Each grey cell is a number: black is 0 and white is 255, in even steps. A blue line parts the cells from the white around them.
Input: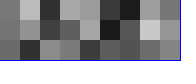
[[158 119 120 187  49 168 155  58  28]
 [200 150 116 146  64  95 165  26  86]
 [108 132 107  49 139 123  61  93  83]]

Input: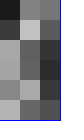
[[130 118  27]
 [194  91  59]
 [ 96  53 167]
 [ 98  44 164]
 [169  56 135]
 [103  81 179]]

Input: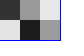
[[154 231  51]
 [ 28 155 227]]

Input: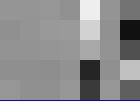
[[148 114 149 149 150 145 238]
 [145  17 144 148 153 154 210]
 [147  80 147 147 149 150 168]
 [144 193 143 143 141 146  37]
 [150  95 150 144 144 151  58]]

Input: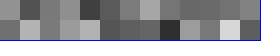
[[114 130 146  82 121 143  64  90 123 166 117 104 106]
 [215  93 112 179 122 155 177  84  95 101  47 156 120]]

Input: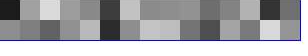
[[ 52 111  27 161 218 156 137  61 194 139 142 146 110 131 178]
 [216 149 142 126  98 144 185  44 142 195 189 116  78 164 122]]

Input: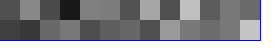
[[120 106  80 136  75  25 128 124  82 166  81 192  92]
 [121 196  64  57 105 121  78  95 103  80 153 121 108]]

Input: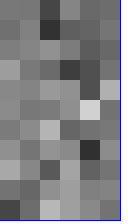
[[105 109 120 119  70 133]
 [100 117 112 129  50  95]
 [ 92 104 126 133 145 124]
 [ 80 115 157 121 107  62]
 [ 80 176 136 132 153 145]
 [209 114 139 120 123 143]
 [114 120 123 139 180 102]
 [ 48 140 144 117 147 138]
 [ 98 116 168 135  89 164]
 [128 131 115 103 144 158]
 [137 115  70 109 183 159]]

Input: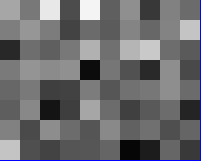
[[129 107 166 120 232  76 244  95 143  56]
 [131 196 126 150 124  67 107  91 132 103]
 [109  90  40 110  95 120 177 112 181 201]
 [142  73 122 148 139 144  12 118  81  41]
 [142 107 103 121  63  66 124  86 113 119]
 [108  36  94 136  20  62 166 108  64  89]
 [ 79 101 129  74 141 108  85 137  97 112]
 [102  57 196  79  67  85  86 101   6  28]]
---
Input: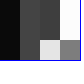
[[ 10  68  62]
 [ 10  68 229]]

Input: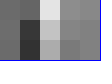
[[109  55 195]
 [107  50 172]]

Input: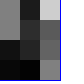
[[127  45  90]
 [ 17  36  99]]

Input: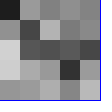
[[145  70 179]
 [209  86  80]]

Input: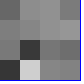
[[126 134 145]
 [121  57 118]]

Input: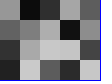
[[ 98 126 174]
 [ 50 169 200]]
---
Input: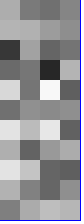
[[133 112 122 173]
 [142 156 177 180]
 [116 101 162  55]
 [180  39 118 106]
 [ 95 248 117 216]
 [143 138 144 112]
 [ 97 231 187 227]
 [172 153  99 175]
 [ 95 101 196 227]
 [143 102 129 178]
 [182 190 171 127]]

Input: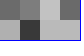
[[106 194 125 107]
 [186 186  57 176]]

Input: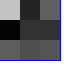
[[ 95  36 195]
 [ 49  50   4]
 [ 86  79  93]]

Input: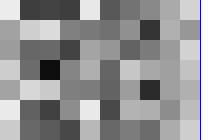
[[211 170 137 115  88 232  62  67  62 236]
 [151 176  52 144 113 121 128 219 207 162]
 [210 155 123  99 150 164  67 105 103 156]
 [194 160 168 198 101 175 133  14 108 205]
 [176 160  43 157  99 124 127 202 215 163]
 [188 141 175 179  73 233 141  65  97 234]
 [206 172 108 124 104 184  72  91 104 203]]

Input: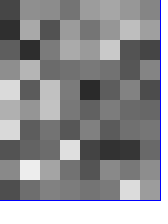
[[133 151 166 156 116 140 143  70]
 [159 190 150 117 155  82 169  47]
 [ 69  83 201 154 170 123  45  94]
 [132  86 114 121 113 107 181 142]
 [ 76 130  93  42 123 193  91 218]
 [103 106 124  97 120 194 149 176]
 [118 112  91 128  87 115  93 217]
 [105  54  50  67 223 108  99  83]
 [141 120 137  84 114 164 237 137]
 [156 220 122 116 124 129 110  78]]

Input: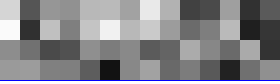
[[ 90  49 159  74  65 178 233 162 186 184 145 150  85 213]
 [ 54  31 186 126 107 156 202 184 241 196 127 192  48 250]
 [ 51 170 106 135 171 100  91 137 124 143  81  74 113 141]
 [144 112  34  89 124 105 162 136  18  93 127 128 156 154]]

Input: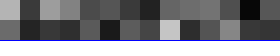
[[ 87   7  79 115 109 101  34  58  85  75 130 157  58 180]
 [ 53  56 134  84  45 197  69  92  26  90  47  56  36 107]]
